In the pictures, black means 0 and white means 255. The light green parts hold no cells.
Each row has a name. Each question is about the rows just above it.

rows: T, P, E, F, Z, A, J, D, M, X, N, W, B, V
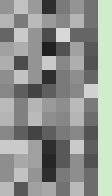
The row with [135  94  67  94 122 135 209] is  J
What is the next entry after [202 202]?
[160]
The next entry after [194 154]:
[46]
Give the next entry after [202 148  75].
[216]
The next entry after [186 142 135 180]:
[108]

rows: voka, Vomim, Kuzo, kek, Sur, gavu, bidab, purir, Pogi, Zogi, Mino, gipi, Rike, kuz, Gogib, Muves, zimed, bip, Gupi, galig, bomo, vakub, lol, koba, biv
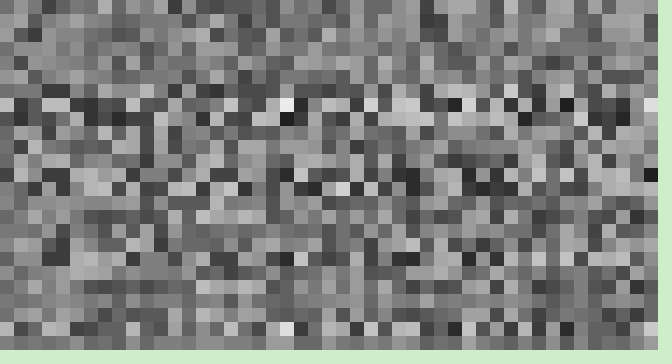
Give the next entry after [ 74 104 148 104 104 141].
[155]
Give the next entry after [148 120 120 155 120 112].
[133]
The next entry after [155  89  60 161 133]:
[97]
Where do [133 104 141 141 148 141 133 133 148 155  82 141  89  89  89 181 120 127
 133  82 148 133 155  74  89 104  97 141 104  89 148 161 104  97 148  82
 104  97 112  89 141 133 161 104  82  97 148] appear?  Gogib
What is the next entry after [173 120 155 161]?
[133]
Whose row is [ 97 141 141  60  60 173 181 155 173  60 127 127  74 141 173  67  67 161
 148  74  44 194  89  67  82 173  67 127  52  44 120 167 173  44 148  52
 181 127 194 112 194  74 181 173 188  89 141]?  Gupi

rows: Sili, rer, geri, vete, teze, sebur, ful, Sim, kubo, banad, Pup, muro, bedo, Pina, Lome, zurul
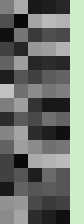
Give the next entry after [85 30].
[106]
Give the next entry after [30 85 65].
[91]
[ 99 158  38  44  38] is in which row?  teze
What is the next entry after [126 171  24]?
[30]
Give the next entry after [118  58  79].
[73]
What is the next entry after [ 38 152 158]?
[178]
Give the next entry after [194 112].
[139]

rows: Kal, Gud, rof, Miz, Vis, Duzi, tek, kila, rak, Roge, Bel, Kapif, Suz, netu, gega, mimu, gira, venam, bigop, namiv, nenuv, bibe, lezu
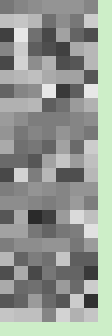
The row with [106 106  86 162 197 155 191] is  Kapif
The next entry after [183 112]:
[141]
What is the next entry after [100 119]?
[125]
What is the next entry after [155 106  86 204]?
[49]
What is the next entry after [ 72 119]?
[100]
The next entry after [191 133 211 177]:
[197]

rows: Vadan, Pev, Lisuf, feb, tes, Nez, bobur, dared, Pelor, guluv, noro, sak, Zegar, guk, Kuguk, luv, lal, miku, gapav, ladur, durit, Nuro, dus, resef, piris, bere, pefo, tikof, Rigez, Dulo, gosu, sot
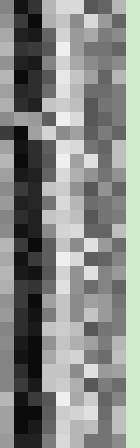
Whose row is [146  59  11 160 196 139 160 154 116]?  Nuro
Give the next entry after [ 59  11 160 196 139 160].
[154]
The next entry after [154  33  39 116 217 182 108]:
[116]
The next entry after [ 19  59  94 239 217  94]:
[100]
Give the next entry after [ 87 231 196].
[160]

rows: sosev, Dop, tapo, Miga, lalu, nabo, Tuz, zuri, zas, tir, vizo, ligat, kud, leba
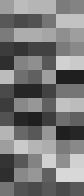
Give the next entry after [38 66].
[117]
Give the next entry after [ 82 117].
[194]
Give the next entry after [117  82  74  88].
[74]
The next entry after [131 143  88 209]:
[202]

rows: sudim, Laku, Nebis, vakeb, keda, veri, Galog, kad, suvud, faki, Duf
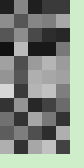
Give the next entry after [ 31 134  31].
[58]
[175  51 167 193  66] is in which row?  Duf

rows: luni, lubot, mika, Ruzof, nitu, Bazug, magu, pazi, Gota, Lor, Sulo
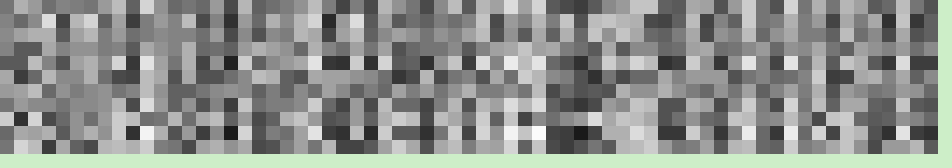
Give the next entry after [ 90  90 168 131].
[146]
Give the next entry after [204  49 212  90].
[97]
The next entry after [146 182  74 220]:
[154]

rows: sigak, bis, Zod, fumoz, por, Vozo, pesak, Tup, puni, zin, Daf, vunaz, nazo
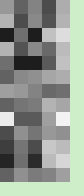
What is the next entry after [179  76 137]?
[83]
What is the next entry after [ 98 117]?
[123]
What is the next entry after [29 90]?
[193]
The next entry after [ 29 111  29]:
[193]
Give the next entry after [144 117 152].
[144]
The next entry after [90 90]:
[159]

